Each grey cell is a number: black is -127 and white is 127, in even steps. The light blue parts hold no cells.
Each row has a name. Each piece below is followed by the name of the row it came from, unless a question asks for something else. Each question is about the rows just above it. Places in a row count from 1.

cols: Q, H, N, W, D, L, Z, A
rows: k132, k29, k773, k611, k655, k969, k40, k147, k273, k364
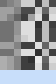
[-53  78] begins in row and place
k29, 5
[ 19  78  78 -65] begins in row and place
k132, 3
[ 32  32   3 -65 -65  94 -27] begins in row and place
k40, 1
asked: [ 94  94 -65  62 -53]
k655
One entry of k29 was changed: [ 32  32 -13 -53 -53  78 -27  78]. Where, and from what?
3, [3]

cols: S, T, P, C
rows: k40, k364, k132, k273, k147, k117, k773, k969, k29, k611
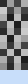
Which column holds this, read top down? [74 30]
C
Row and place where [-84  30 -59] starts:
k40, 1
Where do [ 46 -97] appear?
k132
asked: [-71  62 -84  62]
k969
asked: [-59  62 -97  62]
k273
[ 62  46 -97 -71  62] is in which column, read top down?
T
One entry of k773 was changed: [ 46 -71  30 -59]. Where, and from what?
3, [46]

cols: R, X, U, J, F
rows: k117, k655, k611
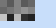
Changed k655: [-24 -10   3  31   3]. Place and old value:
4, [19]
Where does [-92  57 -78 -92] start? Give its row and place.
k611, 2

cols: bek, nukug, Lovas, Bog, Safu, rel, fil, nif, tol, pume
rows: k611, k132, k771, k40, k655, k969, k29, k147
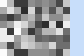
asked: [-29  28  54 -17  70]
k771
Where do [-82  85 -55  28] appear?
k132
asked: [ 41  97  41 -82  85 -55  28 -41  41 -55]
k132
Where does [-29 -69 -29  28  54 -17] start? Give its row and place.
k771, 1
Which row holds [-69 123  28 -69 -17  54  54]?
k655
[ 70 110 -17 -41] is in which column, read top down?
pume

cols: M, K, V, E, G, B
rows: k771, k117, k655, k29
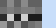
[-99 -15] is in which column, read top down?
G
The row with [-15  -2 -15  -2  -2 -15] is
k117
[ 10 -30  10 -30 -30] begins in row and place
k771, 2

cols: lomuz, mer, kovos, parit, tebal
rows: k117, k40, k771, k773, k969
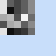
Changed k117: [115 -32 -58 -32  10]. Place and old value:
1, [99]
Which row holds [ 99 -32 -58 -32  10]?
k117
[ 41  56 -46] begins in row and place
k771, 1
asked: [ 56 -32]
k773
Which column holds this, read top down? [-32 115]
parit

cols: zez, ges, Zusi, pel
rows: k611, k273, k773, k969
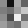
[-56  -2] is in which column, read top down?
ges
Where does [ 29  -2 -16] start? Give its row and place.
k969, 1
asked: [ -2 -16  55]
k969
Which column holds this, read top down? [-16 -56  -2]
ges

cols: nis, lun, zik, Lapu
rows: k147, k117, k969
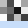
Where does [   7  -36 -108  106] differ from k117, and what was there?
2, [-21]
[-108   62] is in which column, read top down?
zik
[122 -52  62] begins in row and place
k969, 1
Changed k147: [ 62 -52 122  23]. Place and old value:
4, [36]
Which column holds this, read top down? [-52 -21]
lun

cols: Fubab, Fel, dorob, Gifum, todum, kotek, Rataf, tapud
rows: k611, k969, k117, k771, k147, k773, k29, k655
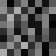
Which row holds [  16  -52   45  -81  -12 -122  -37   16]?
k969
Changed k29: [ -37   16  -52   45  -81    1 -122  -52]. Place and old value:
6, [-12]
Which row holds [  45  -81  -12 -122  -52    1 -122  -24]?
k655
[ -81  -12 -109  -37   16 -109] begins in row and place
k147, 1
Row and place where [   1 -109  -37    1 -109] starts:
k117, 4

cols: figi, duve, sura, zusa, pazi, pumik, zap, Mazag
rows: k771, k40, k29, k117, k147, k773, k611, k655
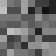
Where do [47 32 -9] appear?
k147
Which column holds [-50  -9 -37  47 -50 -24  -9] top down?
sura
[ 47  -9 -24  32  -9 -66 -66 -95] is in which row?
k771
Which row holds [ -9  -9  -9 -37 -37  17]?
k29
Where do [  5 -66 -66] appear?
k773
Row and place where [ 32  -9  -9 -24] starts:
k655, 2

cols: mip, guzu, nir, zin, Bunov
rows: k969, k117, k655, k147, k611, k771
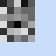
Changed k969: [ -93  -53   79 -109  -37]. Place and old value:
2, [-37]
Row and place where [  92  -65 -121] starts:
k147, 1

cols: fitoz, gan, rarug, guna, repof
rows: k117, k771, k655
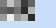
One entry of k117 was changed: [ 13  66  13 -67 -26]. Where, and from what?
1, [-1]
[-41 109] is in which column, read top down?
gan
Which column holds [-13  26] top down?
rarug
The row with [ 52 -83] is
k655

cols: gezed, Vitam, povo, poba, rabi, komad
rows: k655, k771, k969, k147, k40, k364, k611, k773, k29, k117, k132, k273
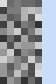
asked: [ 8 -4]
k773
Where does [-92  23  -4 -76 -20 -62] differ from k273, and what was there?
1, [-76]
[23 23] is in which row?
k611
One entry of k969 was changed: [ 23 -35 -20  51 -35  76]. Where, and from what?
6, [92]
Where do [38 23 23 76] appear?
k611
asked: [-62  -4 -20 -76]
k147
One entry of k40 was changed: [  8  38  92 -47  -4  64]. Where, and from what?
3, [76]

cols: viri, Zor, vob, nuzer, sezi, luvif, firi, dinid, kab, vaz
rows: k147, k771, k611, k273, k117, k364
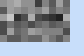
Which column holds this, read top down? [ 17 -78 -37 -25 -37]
vob
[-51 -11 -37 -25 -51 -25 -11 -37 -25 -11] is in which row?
k273

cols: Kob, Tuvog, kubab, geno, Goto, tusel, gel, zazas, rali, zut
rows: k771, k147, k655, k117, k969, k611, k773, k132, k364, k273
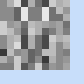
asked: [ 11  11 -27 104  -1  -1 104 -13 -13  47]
k655
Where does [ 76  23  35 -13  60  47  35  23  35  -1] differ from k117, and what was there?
10, [-13]
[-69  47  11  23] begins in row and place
k364, 7
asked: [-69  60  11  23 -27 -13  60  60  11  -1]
k132
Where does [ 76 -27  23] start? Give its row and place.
k273, 6

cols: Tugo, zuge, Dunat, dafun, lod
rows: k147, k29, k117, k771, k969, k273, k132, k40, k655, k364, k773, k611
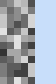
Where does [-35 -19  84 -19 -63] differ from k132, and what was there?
3, [97]
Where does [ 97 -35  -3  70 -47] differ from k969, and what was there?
5, [-63]

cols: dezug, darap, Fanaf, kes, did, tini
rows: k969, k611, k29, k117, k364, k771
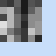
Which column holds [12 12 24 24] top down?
tini
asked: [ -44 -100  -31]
k611

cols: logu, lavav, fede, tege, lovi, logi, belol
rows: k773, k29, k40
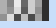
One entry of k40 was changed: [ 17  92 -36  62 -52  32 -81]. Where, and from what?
3, [-52]
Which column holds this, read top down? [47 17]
logu
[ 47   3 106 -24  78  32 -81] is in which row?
k773
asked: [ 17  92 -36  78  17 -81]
k29
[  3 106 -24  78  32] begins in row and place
k773, 2
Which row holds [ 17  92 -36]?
k29
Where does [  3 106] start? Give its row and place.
k773, 2

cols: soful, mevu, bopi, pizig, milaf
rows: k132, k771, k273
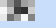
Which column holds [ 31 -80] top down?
pizig
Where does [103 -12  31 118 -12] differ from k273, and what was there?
5, [4]

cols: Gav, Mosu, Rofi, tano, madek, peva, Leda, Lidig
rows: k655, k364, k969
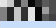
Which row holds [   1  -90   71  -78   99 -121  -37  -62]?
k969
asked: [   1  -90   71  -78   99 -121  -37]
k969
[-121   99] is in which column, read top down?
madek
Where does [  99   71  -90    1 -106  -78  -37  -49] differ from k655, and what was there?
5, [-121]

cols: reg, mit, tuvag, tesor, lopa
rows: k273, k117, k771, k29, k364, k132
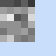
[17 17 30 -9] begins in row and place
k364, 2
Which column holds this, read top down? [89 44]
lopa
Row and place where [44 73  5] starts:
k132, 1

